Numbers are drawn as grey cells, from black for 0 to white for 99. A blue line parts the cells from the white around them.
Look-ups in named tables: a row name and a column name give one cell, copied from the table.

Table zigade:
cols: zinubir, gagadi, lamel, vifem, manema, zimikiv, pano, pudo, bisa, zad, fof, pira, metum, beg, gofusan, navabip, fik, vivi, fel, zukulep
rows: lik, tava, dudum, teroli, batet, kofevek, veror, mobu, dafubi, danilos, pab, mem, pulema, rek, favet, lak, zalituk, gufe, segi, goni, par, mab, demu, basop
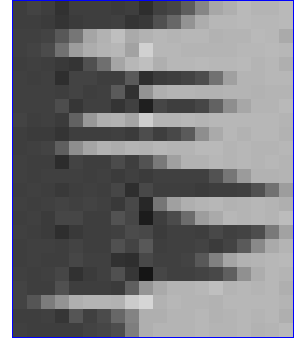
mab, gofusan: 69
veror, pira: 70
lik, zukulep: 72
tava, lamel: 23
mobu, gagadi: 25
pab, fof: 71
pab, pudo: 67
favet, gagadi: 24
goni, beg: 26
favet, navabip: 69
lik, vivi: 70
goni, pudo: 31
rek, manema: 24
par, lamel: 24
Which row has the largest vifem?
mab

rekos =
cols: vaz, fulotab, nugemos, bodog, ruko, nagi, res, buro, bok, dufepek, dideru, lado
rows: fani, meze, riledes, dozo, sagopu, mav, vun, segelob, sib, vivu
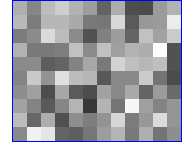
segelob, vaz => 63
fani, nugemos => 73
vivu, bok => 47
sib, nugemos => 67
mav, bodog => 87
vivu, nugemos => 89
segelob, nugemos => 35
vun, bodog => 65
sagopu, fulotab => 54
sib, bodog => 31
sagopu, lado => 32
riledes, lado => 79
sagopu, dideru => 74
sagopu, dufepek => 71
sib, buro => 83
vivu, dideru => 45

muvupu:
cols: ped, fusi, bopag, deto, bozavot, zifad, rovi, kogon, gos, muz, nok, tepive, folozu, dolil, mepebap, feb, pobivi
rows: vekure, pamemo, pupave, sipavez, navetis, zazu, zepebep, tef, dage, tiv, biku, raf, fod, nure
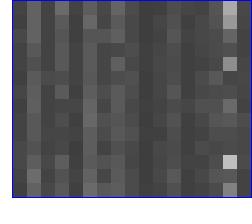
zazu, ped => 25
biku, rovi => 26
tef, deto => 27
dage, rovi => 31
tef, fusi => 37
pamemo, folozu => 25
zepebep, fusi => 36
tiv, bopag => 27
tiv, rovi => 29
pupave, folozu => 26
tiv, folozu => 25
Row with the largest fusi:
fod

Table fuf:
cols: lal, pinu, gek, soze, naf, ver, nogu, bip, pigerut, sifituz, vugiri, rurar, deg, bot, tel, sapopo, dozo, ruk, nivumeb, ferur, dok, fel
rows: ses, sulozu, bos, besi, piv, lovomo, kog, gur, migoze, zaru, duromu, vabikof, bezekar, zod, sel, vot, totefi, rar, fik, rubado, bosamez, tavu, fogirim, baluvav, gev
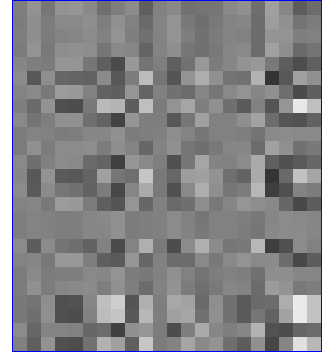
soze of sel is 60
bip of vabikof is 25
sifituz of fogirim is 71
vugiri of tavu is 49
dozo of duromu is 52
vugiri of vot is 50
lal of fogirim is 47

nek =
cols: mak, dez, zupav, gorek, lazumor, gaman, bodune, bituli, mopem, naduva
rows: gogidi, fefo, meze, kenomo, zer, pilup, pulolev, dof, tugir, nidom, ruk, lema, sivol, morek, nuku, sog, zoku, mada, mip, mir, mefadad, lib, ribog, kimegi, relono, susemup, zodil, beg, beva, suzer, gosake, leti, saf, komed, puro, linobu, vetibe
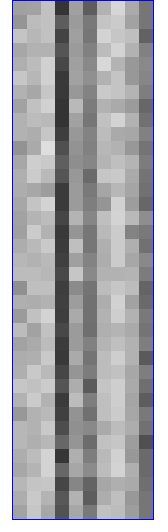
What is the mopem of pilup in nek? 59
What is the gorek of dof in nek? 20
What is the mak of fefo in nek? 58
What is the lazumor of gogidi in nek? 62
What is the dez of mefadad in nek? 74
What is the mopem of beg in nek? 66
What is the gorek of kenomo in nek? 33
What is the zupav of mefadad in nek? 74
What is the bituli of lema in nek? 74
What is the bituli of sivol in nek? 78
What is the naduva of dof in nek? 40
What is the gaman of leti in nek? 42
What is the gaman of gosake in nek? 53
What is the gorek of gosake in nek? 30
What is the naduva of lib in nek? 41
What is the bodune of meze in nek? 82
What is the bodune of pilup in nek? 69
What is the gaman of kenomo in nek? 50
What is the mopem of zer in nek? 59
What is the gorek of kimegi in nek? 28
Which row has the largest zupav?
ruk

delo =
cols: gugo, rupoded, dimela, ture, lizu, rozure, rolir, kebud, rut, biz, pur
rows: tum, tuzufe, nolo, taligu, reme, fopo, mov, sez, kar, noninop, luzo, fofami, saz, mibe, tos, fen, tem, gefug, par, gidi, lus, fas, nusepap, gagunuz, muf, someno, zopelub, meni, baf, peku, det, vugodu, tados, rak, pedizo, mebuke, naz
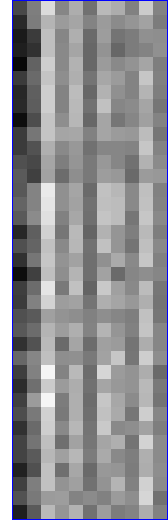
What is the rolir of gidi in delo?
63
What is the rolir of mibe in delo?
75
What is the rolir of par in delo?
56
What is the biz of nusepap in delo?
75
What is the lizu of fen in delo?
65
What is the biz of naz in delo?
67

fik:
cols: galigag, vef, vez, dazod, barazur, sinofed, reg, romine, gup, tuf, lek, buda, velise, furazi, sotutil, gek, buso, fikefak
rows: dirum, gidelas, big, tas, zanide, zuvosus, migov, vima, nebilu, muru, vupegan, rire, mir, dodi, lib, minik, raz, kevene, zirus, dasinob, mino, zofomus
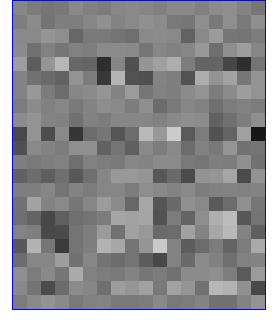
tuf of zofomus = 48
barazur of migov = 52
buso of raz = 51
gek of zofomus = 44
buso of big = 45
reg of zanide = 18

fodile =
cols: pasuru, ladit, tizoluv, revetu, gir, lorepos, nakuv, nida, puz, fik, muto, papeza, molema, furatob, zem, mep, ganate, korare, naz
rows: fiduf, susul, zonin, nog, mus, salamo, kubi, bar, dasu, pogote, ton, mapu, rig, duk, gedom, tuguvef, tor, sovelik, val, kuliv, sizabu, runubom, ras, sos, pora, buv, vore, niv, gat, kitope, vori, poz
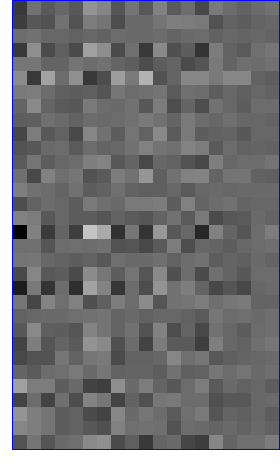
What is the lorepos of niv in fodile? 26
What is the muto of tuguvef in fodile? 38
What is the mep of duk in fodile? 40
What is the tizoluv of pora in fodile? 33
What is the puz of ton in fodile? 44
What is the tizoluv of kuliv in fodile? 34
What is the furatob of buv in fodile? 46
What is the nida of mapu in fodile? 34
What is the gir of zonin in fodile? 38
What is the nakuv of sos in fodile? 45
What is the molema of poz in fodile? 27
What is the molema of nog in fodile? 36
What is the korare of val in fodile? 41
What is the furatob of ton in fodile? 48
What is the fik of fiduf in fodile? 34
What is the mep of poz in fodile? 39
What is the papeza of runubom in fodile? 44
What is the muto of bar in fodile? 48
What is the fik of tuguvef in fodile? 33
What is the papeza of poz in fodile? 41
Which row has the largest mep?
salamo

